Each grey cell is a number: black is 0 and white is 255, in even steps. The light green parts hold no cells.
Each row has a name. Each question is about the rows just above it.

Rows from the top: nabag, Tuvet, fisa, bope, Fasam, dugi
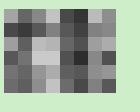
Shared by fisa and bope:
[81]
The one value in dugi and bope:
[88]

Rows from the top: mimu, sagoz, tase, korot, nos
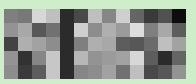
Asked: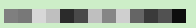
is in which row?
mimu
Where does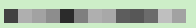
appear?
tase
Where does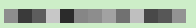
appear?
nos

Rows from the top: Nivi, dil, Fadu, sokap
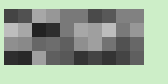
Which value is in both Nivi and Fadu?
[81]
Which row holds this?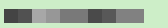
Nivi
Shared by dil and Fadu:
[159]
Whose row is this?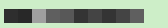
sokap

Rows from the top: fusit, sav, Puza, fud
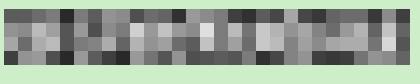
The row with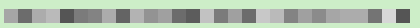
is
Puza
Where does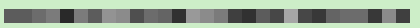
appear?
fusit

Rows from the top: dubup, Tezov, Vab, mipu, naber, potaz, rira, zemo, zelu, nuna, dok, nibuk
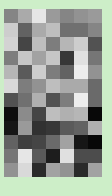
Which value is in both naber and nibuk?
[146]
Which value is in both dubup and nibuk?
[146]

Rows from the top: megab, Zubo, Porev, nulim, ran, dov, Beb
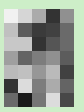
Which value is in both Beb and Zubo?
[106]
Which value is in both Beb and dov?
[220]
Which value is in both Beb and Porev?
[106]
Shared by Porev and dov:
[51]
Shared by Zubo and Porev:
[106]
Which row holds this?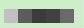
Zubo
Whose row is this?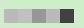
ran

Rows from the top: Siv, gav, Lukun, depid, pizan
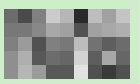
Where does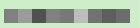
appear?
Lukun
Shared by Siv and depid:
[108]

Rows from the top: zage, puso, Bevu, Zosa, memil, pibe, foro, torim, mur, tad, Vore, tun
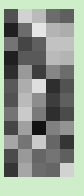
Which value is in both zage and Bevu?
[95]
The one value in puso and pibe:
[173]
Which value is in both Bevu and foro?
[95]

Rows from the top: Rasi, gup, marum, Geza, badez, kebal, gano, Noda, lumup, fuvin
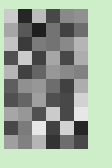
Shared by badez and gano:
[101]
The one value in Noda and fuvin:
[72]
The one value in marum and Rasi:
[137]
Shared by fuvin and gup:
[109]
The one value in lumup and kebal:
[65]

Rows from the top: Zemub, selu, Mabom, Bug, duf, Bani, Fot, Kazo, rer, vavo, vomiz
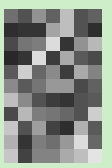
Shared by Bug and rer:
[90]
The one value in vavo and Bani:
[152]
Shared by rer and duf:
[90]
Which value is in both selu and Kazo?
[82]
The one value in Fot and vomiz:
[190]
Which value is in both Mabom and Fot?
[52]
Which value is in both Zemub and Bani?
[97]

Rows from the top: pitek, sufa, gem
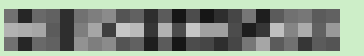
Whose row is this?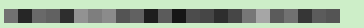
gem
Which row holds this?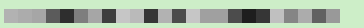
sufa

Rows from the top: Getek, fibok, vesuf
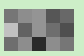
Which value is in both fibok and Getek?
[148]
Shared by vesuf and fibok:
[110]
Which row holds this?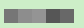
Getek

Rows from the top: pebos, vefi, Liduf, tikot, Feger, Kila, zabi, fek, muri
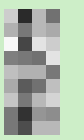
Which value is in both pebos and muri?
[184]
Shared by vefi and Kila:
[170]
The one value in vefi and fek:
[120]
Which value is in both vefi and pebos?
[184]
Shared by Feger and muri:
[120]
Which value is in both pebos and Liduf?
[205]
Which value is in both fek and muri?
[120]

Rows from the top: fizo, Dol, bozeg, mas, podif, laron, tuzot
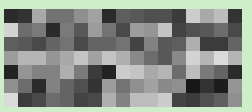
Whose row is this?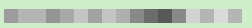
mas
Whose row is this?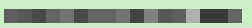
bozeg
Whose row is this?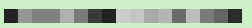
podif

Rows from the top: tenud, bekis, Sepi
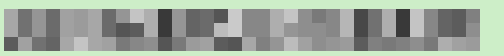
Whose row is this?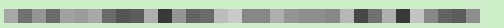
bekis
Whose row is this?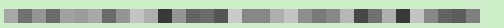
tenud
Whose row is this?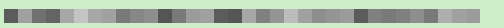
Sepi

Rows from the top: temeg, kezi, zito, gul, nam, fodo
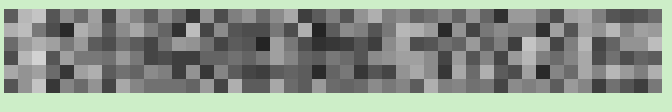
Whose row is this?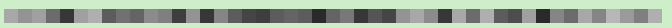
nam
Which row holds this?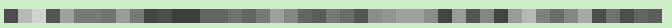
gul
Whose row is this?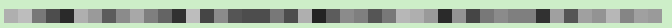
kezi
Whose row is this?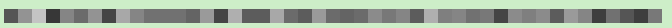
fodo

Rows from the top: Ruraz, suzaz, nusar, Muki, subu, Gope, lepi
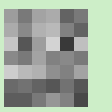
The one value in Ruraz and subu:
[163]
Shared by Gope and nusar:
[86]
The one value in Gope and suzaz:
[99]
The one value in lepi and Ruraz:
[121]

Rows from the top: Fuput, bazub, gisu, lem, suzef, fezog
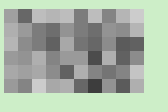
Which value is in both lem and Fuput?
[132]
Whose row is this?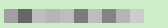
Fuput
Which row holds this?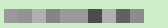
lem
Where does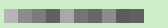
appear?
gisu
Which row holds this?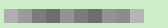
bazub

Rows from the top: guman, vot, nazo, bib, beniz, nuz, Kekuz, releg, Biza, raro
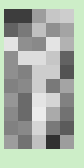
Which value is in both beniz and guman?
[205]
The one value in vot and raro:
[192]
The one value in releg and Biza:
[137]
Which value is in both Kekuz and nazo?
[228]
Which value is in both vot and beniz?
[143]
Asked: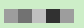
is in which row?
raro

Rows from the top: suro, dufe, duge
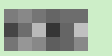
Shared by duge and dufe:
[101]
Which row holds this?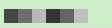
dufe
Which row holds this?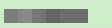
suro

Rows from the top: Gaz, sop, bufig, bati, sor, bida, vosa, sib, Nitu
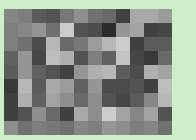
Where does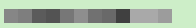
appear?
Gaz
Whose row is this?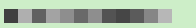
vosa
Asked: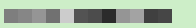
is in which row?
sop
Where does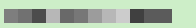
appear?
bufig

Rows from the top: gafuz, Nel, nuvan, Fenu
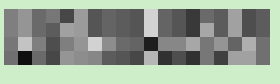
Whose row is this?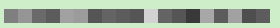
Nel

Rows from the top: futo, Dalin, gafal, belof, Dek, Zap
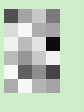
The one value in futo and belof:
[200]
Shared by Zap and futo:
[164]
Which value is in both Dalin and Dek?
[247]
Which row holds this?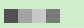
futo

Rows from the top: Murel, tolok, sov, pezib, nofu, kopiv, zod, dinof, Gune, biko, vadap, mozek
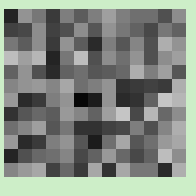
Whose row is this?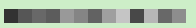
dinof
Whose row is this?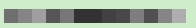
Gune
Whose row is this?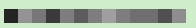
Murel
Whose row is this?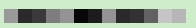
zod
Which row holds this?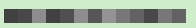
tolok
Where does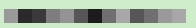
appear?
biko

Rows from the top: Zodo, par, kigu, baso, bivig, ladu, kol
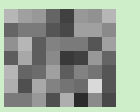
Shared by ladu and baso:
[168]
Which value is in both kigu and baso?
[93]
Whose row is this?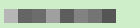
bivig
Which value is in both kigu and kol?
[122]
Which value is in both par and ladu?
[85]

